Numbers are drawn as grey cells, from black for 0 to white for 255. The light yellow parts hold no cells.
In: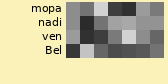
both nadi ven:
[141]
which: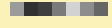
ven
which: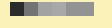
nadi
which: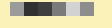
ven
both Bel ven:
[102]
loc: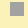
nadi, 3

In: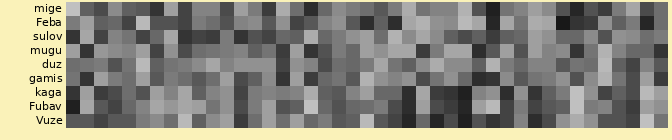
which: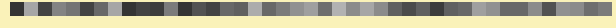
sulov
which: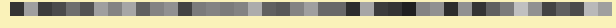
kaga
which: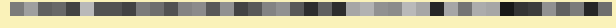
Feba

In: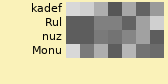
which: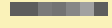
nuz
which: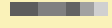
Rul
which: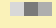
Monu
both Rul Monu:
[93]
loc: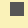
kadef, 3

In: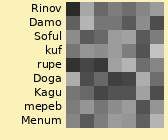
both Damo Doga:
[77]
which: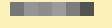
kuf

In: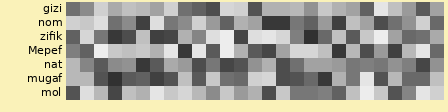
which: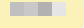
Mepef
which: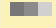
nom
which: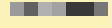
nom
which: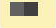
mugaf

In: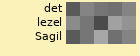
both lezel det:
[118]
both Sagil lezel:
[118]
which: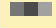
lezel
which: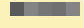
det
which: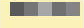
Sagil
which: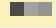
lezel

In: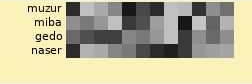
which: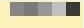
gedo
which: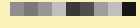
miba
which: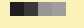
naser
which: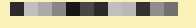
muzur
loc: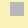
muzur, 8

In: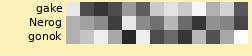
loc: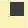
Nerog, 3
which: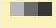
Nerog
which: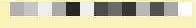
gonok

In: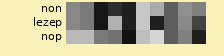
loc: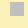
nop, 5
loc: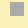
non, 6
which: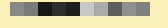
non
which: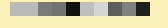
nop

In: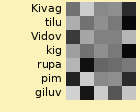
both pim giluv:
[204]
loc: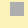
tilu, 0
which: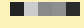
pim
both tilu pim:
[143]

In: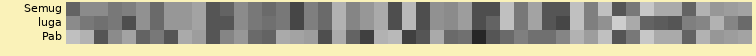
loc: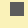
luga, 42
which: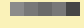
Semug
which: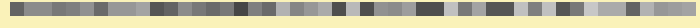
Semug
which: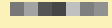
luga
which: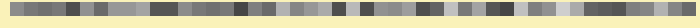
luga

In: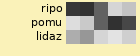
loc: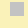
ripo, 4
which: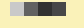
pomu
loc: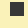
ripo, 0
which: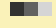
ripo
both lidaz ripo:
[213]
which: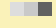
pomu

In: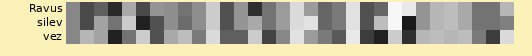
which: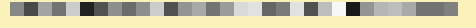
silev
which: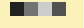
vez
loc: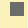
silev, 8
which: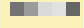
silev

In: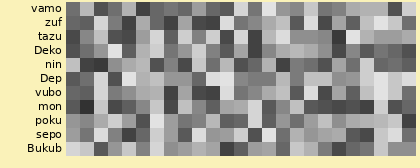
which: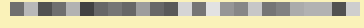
vamo
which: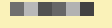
nin
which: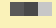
sepo
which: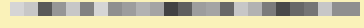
Bukub

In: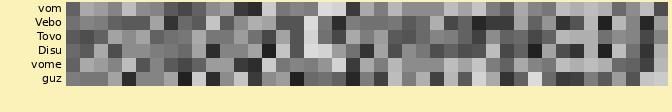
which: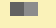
vom
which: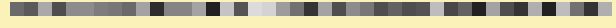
Disu
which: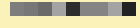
Disu
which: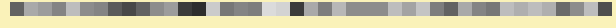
vom
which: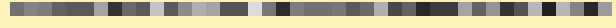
Vebo

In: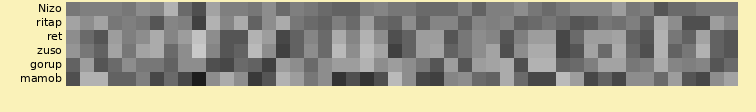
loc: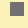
ritap, 39
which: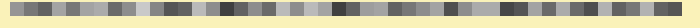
zuso
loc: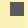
ritap, 37
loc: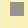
zuso, 0
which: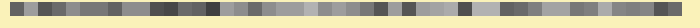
gorup
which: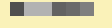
gorup

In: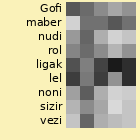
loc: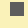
noni, 1
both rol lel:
[146]
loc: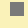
lel, 1
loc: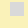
sizir, 3
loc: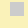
noni, 4

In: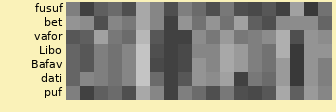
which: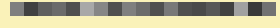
fusuf
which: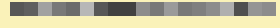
vafor

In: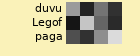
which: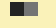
duvu
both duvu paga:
[49]

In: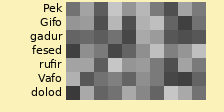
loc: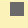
gadur, 1
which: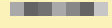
dolod
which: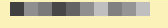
fesed

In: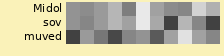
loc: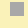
sov, 6
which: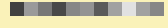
muved
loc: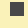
muved, 3
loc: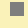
Midol, 4

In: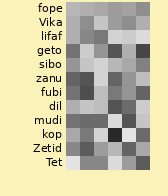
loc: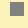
sibo, 5
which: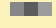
Zetid
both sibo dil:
[197]
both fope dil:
[175]
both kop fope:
[168]
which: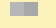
sibo

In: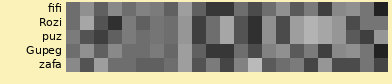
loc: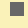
Gupeg, 7
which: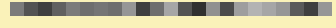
puz
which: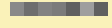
fifi

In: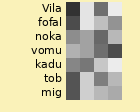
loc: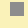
noka, 0
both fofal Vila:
[228]
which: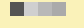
mig

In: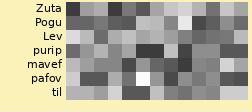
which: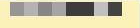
purip
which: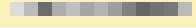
Lev
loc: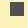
pafov, 12
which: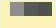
pafov

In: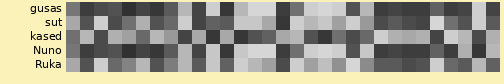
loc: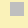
Ruka, 18
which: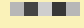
gusas
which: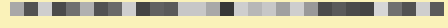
sut

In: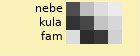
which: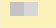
kula
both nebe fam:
[221]
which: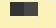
kula

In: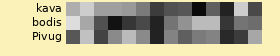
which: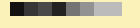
bodis
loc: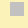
Pivug, 1

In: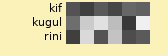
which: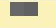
kif
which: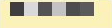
rini

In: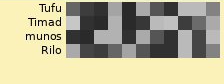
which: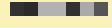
munos
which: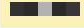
Timad
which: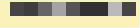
Rilo
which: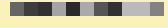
Tufu
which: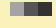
Rilo

